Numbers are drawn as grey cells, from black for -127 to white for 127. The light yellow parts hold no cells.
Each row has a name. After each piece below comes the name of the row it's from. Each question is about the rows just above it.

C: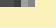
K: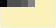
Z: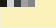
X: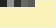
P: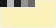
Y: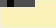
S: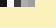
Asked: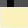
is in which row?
Y
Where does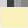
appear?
Z
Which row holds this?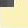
K
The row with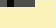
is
Y
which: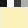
S
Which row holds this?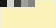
Z

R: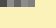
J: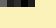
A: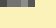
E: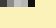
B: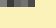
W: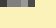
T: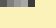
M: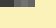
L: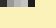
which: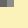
R
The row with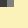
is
W
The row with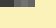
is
M
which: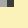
T
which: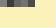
B

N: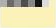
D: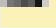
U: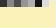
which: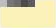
D
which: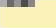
N
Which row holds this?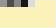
N
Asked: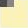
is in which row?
N
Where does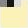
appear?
N
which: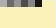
N
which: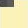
D

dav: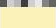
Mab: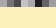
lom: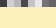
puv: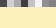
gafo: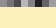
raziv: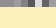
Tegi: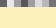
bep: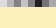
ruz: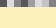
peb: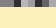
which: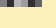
peb
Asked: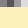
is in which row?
ruz
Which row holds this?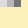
Tegi
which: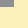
raziv

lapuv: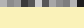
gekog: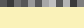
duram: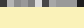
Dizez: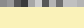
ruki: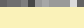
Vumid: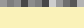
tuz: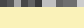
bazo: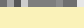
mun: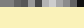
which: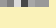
duram
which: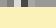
duram
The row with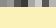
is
Dizez
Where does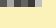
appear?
tuz
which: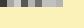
Dizez

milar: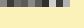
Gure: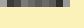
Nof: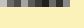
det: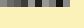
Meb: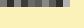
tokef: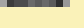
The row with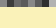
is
Meb
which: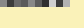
milar

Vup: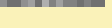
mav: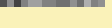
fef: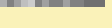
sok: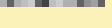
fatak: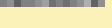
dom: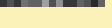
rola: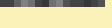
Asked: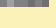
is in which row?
Vup
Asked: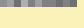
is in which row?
Vup
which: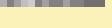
fef
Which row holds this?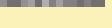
Vup
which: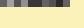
dom

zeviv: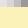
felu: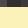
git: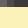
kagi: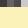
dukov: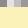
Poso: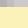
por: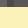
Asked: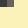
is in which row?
kagi
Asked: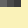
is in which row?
git
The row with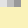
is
dukov
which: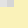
zeviv
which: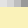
zeviv

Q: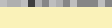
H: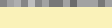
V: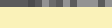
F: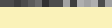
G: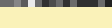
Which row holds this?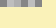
Q
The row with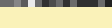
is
G
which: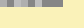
Q
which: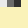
G
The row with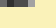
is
F

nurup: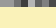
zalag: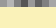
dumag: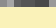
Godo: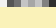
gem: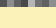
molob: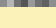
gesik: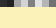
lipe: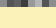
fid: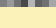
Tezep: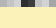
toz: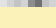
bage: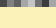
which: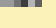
nurup
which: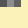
gem
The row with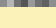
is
molob
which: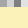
gesik
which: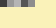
lipe
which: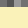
molob
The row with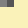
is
zalag

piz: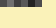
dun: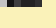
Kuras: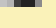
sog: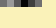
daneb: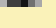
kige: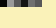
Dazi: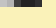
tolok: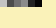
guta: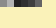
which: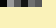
kige
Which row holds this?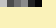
tolok
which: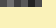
piz
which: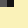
kige
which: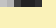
Dazi
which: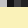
dun
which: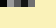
kige

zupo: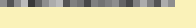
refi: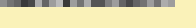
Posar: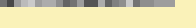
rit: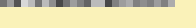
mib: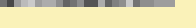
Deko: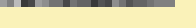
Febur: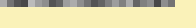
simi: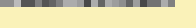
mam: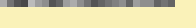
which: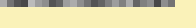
Febur
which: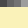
refi
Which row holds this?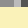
simi
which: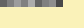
Febur
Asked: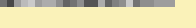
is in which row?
mib

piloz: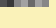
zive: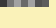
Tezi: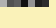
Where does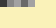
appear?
piloz
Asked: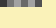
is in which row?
zive
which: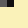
Tezi
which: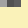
zive
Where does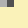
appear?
Tezi
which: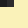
Tezi

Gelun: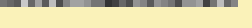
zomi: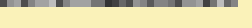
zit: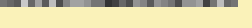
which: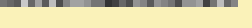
Gelun
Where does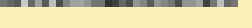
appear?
zit
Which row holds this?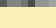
zomi

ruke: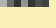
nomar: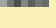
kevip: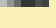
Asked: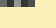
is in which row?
ruke
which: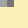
nomar

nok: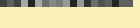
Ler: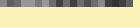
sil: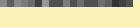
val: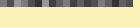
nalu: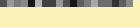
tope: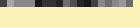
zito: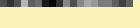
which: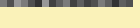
val
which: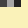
nok
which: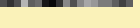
zito
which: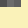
sil
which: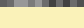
Ler
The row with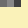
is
Ler
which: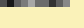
nalu

